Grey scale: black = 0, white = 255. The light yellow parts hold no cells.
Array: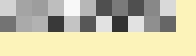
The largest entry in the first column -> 211
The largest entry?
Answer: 248
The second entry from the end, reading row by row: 142
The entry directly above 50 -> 121
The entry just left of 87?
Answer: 197
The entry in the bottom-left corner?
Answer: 115
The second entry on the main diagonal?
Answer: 170

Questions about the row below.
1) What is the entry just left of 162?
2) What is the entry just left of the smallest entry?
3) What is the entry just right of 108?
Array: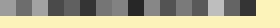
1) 108
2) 129
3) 162

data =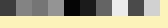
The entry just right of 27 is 101
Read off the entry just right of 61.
132

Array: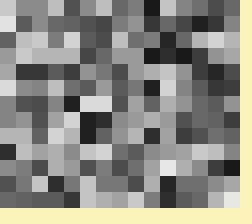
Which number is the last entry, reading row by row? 231
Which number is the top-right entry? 104
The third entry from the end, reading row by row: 104
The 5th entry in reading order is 82
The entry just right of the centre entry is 162
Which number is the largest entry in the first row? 202
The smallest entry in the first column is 46
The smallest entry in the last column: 25
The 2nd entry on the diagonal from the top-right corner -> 54
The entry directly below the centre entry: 139
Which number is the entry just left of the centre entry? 218
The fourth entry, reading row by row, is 189
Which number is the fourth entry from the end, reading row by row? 90
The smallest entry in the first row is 25
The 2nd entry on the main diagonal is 90
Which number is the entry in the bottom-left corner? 104
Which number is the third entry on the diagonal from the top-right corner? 181
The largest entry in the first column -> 225
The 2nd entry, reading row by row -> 139

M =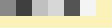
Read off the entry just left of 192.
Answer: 63
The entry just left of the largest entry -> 84

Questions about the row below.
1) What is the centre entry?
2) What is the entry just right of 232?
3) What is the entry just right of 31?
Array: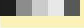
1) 203
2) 88
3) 140

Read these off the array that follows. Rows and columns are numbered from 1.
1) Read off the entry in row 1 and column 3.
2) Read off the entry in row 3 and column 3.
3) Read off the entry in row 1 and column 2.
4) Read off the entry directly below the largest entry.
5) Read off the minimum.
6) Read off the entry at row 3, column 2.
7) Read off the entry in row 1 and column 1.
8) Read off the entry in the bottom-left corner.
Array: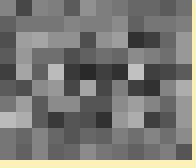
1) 132
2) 165
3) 71
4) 63
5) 41
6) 158
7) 132
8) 118

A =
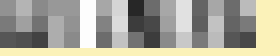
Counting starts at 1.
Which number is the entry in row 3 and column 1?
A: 86
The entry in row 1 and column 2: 180
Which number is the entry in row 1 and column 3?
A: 138
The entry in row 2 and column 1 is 122
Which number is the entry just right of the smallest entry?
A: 108
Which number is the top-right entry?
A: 187
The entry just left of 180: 146
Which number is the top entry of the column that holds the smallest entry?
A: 39
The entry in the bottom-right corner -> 72

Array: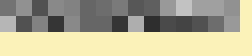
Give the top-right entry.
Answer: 145
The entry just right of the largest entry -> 160
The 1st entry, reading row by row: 115
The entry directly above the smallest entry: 95
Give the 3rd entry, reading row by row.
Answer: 81
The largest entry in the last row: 182
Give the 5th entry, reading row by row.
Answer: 130
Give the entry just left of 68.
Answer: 74

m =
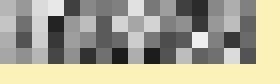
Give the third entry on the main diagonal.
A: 205
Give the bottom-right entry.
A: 83
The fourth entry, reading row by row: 232
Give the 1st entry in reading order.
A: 182
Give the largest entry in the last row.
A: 219
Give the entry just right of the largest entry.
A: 128
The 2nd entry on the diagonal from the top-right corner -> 189
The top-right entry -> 128
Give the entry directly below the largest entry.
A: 98
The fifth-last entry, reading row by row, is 189
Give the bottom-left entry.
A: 166
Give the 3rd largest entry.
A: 225
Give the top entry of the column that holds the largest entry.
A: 43
